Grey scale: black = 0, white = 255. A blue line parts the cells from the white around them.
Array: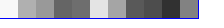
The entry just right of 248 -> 176
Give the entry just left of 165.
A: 228

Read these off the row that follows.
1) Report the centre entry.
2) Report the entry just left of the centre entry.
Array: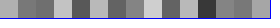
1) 132
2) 99

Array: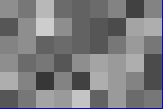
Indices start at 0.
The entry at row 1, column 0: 86
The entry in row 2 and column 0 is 131
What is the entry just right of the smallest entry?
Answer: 131
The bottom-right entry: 119
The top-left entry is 142
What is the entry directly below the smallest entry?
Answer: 164
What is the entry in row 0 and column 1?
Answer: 119
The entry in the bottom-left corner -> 86
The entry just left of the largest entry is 142
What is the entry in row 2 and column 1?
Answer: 142
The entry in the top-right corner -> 131
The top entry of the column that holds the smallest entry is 184

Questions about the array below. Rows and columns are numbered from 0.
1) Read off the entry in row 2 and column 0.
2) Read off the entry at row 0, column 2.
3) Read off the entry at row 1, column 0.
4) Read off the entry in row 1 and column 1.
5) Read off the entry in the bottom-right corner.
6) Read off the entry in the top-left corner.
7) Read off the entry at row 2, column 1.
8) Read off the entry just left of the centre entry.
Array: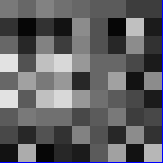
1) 103
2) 130
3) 50
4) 6
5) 183
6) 121
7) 39
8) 152

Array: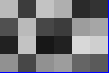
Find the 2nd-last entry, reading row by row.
101
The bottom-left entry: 145
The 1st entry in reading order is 186
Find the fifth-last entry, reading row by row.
71
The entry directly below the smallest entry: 145
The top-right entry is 51
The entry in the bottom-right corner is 90

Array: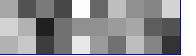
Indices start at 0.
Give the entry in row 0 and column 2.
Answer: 122
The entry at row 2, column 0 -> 178
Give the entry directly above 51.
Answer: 82
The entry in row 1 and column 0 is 211
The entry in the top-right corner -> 211
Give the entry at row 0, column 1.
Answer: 82
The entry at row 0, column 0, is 167

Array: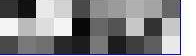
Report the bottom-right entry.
233
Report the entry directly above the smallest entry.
73
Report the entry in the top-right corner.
102
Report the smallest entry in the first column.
50
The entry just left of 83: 102
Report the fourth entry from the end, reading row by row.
28
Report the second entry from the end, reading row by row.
93
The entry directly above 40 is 244
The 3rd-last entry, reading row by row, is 62

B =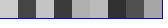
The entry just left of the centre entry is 59
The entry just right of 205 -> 69

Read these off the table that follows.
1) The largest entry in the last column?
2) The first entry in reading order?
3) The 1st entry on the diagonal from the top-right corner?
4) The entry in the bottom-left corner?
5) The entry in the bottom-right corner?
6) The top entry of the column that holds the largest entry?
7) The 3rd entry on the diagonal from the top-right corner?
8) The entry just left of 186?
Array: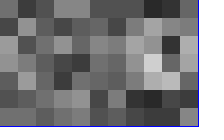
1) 174
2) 112
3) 102
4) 112
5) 134
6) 41
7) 146
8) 174

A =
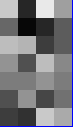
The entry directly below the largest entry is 38
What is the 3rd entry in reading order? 233
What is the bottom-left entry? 61
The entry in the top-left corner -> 201
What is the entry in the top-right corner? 159
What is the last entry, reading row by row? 170
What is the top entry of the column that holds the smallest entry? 38
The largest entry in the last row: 201
